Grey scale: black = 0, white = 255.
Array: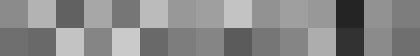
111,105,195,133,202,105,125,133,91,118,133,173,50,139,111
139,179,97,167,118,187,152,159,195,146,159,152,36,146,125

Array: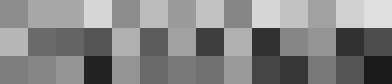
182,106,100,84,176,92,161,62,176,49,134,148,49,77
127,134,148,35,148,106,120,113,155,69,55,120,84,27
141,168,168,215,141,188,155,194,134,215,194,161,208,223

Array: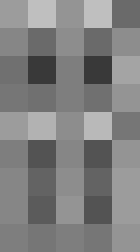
112,57,126,57,164
126,83,134,83,148
134,91,148,83,156
134,99,141,99,156
134,106,141,106,141
118,112,126,112,148
126,118,126,118,148
156,178,141,185,118
156,191,148,191,106

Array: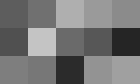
93,112,175,154,139
126,119,43,147,160
80,196,106,87,37

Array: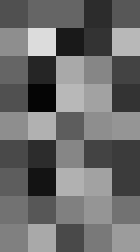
80,5,184,162,51
93,19,177,162,59
101,37,169,134,67
73,44,134,67,59
114,87,128,149,114
80,101,101,44,87
128,169,73,121,156
142,177,93,142,149
142,220,25,51,184

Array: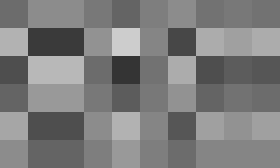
178,58,58,146,205,133,71,172,160,172
166,78,78,140,178,133,86,160,146,160
140,100,100,126,153,126,108,133,133,133
108,140,140,120,100,126,140,114,120,114
100,153,153,120,92,120,146,100,114,108
78,184,184,108,52,114,172,78,92,86

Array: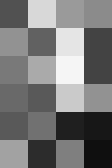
162,44,127,15
105,89,202,146
146,97,229,67
89,113,31,23
121,170,245,67
81,216,154,139
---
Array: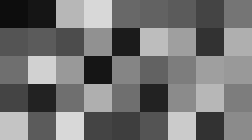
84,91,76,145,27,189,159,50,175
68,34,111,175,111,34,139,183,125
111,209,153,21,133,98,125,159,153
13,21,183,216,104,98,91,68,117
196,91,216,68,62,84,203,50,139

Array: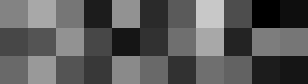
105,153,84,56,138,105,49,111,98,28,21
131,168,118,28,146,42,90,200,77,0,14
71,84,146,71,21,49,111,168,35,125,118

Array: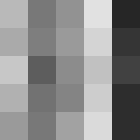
177,114,132,205,45
199,93,140,193,65
185,120,146,225,38
170,126,154,212,53
154,120,162,218,45

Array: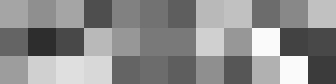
100,45,72,185,151,121,121,208,151,250,66,72
165,143,165,78,129,114,94,185,193,108,136,193
157,208,223,216,100,108,94,143,86,177,250,59

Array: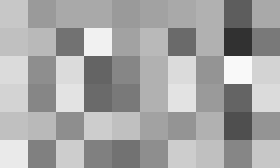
192,185,114,241,162,185,106,177,49,121
192,185,142,205,192,162,148,177,79,148
199,154,169,169,154,162,169,177,93,169
234,128,205,128,114,142,205,192,134,199
219,142,219,100,134,177,219,148,249,211
211,134,227,106,121,177,227,154,100,219

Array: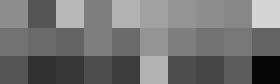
85,49,55,77,61,178,77,69,93,7
114,107,99,127,107,148,127,114,120,99
142,85,184,127,178,162,148,142,135,213

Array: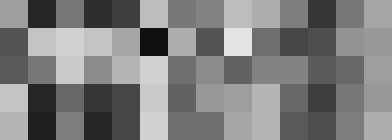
196,38,104,54,70,202,98,152,158,181,104,62,119,152
158,38,119,46,62,189,119,131,189,174,125,54,119,166
181,30,125,38,70,209,111,111,166,181,90,78,125,174
90,119,202,139,181,209,111,139,98,131,131,90,104,158
84,196,209,196,166,16,174,84,228,111,70,78,146,152

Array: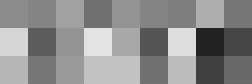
213,93,147,227,168,85,221,35,71
182,119,154,194,194,112,188,65,105
139,132,161,112,147,132,126,174,119

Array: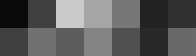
64,113,93,132,80,41,105
10,64,202,165,119,34,49
